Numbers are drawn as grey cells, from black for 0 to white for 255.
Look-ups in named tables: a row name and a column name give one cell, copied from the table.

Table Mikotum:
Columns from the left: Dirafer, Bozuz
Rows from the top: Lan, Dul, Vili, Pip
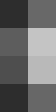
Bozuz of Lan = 104
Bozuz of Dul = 196
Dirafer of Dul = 93
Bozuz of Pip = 103
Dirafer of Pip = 45
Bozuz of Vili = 185
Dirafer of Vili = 78

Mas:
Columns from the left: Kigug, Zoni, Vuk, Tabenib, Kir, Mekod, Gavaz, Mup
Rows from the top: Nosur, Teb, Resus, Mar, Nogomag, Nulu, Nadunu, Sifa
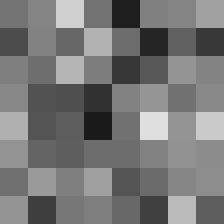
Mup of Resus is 131
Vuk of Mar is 79
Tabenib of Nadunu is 159
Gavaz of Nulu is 146
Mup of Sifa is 93
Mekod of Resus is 87
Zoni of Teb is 130
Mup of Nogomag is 202
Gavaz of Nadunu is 134
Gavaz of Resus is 148
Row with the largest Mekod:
Nogomag

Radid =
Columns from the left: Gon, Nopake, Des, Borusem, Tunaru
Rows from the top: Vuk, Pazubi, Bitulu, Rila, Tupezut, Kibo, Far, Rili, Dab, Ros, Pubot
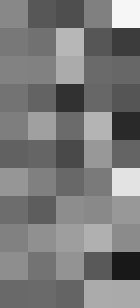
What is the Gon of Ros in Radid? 142
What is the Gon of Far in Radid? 150
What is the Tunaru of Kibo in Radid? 100
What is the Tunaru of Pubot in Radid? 170
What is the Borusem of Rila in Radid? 103
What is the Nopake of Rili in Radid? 93
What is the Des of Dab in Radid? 158
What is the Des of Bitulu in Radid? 171
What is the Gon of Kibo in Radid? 97
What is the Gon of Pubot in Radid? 105
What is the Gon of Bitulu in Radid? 130
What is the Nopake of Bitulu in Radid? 129

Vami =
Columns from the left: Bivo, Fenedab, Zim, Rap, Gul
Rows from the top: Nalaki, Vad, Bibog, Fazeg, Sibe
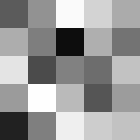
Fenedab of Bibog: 75
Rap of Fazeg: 85
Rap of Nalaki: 211
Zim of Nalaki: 250
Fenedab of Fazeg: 254
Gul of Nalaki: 171
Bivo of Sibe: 33
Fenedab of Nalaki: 146
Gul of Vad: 115
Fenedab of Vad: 126
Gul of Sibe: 194
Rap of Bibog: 109
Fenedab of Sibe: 127
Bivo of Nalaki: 91

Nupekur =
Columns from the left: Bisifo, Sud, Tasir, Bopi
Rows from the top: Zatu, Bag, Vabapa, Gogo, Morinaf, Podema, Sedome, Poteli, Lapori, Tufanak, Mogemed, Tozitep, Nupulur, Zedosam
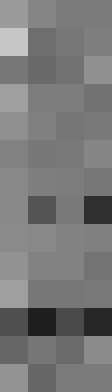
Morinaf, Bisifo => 143
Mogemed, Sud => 120
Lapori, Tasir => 130
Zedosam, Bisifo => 147
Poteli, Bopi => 47
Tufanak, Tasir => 130
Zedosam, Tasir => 122
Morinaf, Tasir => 118
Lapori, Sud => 136
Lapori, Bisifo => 138
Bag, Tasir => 119
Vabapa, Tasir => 114
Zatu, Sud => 134

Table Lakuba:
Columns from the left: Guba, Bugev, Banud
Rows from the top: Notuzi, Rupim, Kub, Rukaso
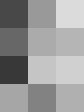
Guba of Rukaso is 166
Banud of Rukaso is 176
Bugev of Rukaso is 130
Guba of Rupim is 103
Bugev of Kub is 197
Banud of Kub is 208
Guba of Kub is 56
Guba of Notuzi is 72
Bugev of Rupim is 171
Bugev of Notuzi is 153
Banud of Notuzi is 219
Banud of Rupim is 181

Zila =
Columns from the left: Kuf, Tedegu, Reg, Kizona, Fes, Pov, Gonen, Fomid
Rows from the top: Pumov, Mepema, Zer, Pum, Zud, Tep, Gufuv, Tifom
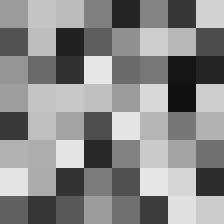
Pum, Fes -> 155
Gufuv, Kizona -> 124
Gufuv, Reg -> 51
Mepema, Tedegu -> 190
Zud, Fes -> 228
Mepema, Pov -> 205
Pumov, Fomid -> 210
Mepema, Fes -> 144
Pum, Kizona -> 191
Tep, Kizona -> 40
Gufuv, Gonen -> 213
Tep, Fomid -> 112
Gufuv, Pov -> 230
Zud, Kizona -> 78
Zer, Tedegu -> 106
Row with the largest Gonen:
Tifom

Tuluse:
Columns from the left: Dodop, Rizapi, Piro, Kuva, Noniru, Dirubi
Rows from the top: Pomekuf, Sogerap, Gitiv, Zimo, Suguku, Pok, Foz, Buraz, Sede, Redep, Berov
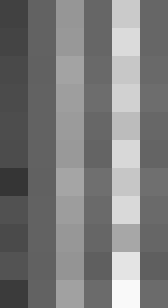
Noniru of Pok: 216
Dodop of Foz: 53
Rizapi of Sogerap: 98
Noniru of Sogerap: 219
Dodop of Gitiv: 73
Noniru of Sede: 167
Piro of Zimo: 158
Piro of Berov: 161
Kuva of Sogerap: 102
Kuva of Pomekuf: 102
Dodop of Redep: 83
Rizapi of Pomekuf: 98
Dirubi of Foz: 111
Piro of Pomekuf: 150
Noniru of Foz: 198
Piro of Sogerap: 152
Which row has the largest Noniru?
Berov

